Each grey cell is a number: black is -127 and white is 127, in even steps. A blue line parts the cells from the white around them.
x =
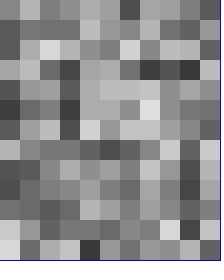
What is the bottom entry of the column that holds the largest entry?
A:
23
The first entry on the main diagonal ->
7
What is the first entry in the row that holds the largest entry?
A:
-65
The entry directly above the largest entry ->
66
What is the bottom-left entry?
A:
87
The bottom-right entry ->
-29
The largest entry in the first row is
52
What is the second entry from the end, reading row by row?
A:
52
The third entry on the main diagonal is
87
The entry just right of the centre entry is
66
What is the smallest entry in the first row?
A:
-49
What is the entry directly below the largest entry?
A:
66
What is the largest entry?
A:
95
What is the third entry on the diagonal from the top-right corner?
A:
60
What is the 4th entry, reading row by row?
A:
15
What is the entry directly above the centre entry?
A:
44
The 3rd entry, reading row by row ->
-1
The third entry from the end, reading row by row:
15
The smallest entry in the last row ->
-71
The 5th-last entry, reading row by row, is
-14
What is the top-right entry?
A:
-37
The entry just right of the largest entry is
15
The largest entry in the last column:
73
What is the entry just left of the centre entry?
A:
81

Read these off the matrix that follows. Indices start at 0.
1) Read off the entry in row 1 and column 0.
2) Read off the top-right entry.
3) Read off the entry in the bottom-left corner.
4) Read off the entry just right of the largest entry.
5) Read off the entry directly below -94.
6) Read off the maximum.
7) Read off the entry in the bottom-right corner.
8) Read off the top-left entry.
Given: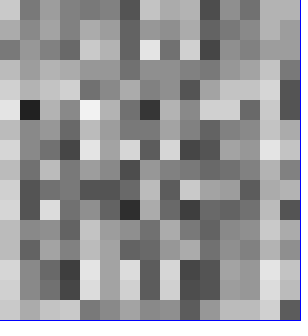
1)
43
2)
51
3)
73
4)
51
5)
9
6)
114
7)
-35
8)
73

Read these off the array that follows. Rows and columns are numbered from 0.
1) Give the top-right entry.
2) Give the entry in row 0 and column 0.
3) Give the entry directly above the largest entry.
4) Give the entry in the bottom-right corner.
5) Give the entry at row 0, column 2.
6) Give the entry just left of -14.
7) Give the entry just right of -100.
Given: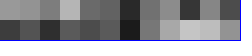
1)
-51
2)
25
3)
-73
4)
19
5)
-2
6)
-86
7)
-8

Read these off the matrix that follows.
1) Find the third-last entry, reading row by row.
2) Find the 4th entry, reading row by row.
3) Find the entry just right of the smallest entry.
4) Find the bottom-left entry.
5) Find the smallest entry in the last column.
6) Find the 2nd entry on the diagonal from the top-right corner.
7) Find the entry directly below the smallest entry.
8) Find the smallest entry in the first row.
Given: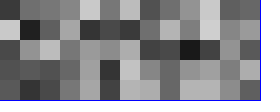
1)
52
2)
6
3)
-61
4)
-38
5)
-38
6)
6
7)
19
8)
-69
